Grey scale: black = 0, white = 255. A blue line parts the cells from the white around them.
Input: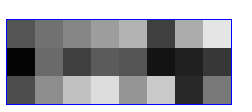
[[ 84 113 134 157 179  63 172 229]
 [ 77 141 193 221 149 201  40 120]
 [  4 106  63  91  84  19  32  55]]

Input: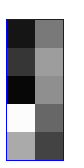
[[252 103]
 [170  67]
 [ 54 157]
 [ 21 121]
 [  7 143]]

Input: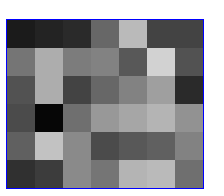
[[117 173 124 130  88 210  82]
 [ 96 194 138  75  88  96 130]
 [ 82 173  67 103 130 159  42]
 [ 75   6 111 152 166 180 146]
 [ 48  60 138 117 180 186 111]
 [ 27  35  42 103 186  67  67]]

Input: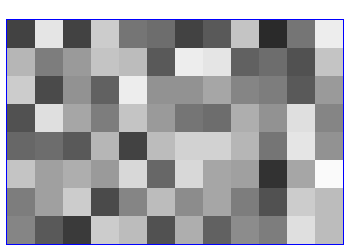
[[204  74 146  97 237 146 146 166 133 125  89 154]
 [196 160 174 154 216 103 216 166 160  50 166 250]
 [182 125 154 196 188  89 237 229  97 109  81 196]
 [133  89  58 204 188  81 174  97 140 125 223 188]
 [125 160 204  74 133 188 140 166 125  81 204 188]
 [103 109  89 182  66 188 210 210 182 117 229 146]
 [ 81 223 166 125 196 154 117 109 174 146 223 133]
 [ 66 229  66 204 117 109  66  89 196  42 117 237]]

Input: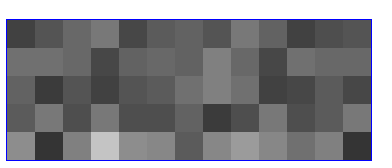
[[141  52 128 196 141 135  91 135 155 135 112 128  52]
 [112 112 104  71  98 104  98 128 104  71 112 104 104]
 [ 98  59  84  65  84  91 112 128 112  65  71  91  71]
 [ 91 120  78 120  78  78  98  59  78 120  78  91 120]
 [ 65  84 104 120  71  91  98  84 120  98  65  78  84]]

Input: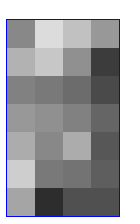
[[206 121 115  94]
 [178 199 144  60]
 [172 136 172  87]
 [165  45  80  80]
 [152 144 129 101]
 [136 220 193 152]
 [129 121 108  74]]

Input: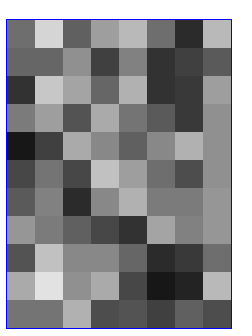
[[170 226 144 170  71  23  35 185]
 [150 123  96  71  50 164 129 150]
 [123 158  83 170 116  90  57 144]
 [116 116 177  77  83  64  96  77]
 [110 213  96 158 185 110  43 185]
 [102 102 144  64 129  50  64  90]
 [ 90 129  43 136 177 123 123 150]
 [ 83 193 136 136 102  43  57 110]
 [ 71 116  71 193 158 110  77 144]
 [ 50 199 164 102 177  50  57 158]
 [ 23  64 170 136  96 136 177 144]]
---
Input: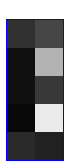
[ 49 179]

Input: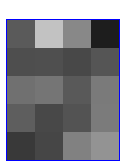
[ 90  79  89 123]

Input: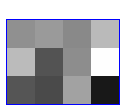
[144  83 162]

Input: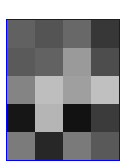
[ 97  98 159  59]

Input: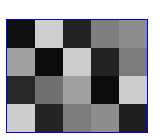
[ 15  12 160 142]

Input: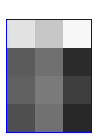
[226 112  62]

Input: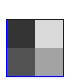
[ 52 163]
